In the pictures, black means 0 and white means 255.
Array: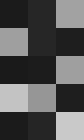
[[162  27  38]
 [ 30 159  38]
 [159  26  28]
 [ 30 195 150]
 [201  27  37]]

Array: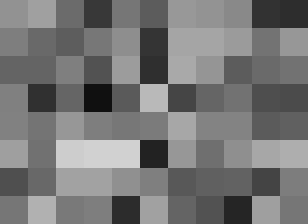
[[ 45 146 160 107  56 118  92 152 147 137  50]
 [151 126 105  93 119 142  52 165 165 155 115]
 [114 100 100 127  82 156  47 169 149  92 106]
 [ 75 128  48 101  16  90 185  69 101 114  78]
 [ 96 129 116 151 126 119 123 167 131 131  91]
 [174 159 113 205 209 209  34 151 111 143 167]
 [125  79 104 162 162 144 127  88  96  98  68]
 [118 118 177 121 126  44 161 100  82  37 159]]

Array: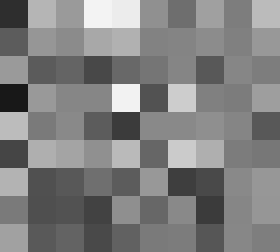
[[187  46 181 154 243 236 144 110 160 125]
 [152  92 150 139 168 177 130 132 140 128]
 [125 154  91 100  72 104 117 133  88 134]
 [158  24 153 134 134 242  82 205 128 124]
 [ 88 188 122 137  92  59 137 137 143 133]
 [119  69 175 164 144 186 102 203 175 124]
 [151 179  80  88 111  92 152  62  73 137]
 [150 122  79  82  66 143 103 137  59 134]
 [126 161  89  99  73  97 122 124  86 135]]

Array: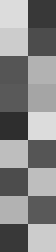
[[ 56 220]
 [ 76 204]
 [178  85]
 [165  89]
 [220  46]
 [ 85 190]
 [190  76]
 [ 89 178]
 [204  56]]

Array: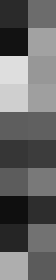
[[108  42]
 [162  18]
 [151 222]
 [159 207]
 [ 96  94]
 [ 60  54]
 [121  92]
 [ 45  15]
 [114  37]
 [ 91 174]]

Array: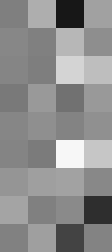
[[161 127 174  23]
 [142 135 128 183]
 [190 133 126 212]
 [153 121 153 113]
 [144 134 143 131]
 [198 132 123 247]
 [136 149 159 162]
 [ 46 164 128 138]
 [131 129 159  67]]
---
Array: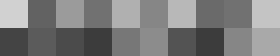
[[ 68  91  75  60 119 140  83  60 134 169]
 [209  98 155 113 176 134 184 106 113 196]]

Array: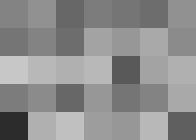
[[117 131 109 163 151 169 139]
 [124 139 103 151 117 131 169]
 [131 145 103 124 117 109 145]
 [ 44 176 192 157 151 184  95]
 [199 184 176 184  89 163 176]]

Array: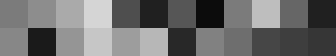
[[135  26 149 198 157 183  40 129 110  70  62  54]
 [123 141 170 213  78  32  86  12 123 190 102  32]]

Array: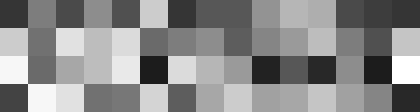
[[247 106 167 189 233  28 219 182 154  34  87  40 141  28 255]
 [204 113 225 189 219 106 125 141  93 133 154 189 125  80 197]
 [ 53 125  74 141  80 204  53  87  87 147 182 174  74  61  53]
 [ 67 247 225 113 119 212  93 167 204 161 167 197 161 133  40]]

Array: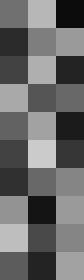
[[147  20 154]
 [ 92  35 162]
 [190  73 133]
 [169  85 104]
 [ 48 104 133]
 [ 42 126 154]
 [ 98 162  27]
 [ 66 175  35]
 [112 183  12]
 [ 66 203  54]]

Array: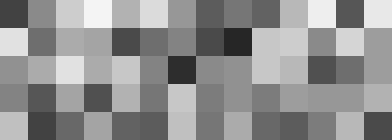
[[192  66 104 164  98  92 192 118 171 104  92 124 184  74]
 [131  86 164  80 178 118 199 124 145 124 157 151 151 178]
 [225 110 171 164  74 110 131  74  38 199 205 138 213 157]
 [ 66 138 205 244 178 219 151  92 118  98 184 238  86 232]
 [145 171 225 171 199 131  45 138 145 199 184  80 110 157]]

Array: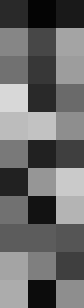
[[ 41   4  25]
 [172  12 142]
 [113  18 180]
 [121  33  63]
 [216  41 106]
 [113  55 157]
 [134  71 164]
 [ 92  92  85]
 [164 127  63]
 [ 33 150 202]
 [188 194 142]]

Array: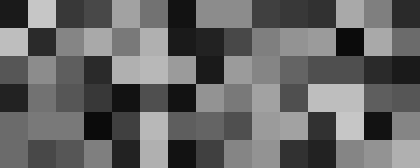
[[190  42 133 169 121 176  26  34  72 127 147 155  11 169 107]
 [107  72  86 127  34 176  18  64 133 147  49  34 133 147 176]
 [ 34 114  86  56  18  79  18 147 121 162  79 190 190  94  86]
 [107 121 121  11  64 184  94 100  79 155 162  49 198  18 133]
 [ 86 140  94  42 176 184 155  26 155 133 100  79  79  42  26]
 [ 26 198  56  72 162 114  18 140 140  64  56  49 169 127  42]]
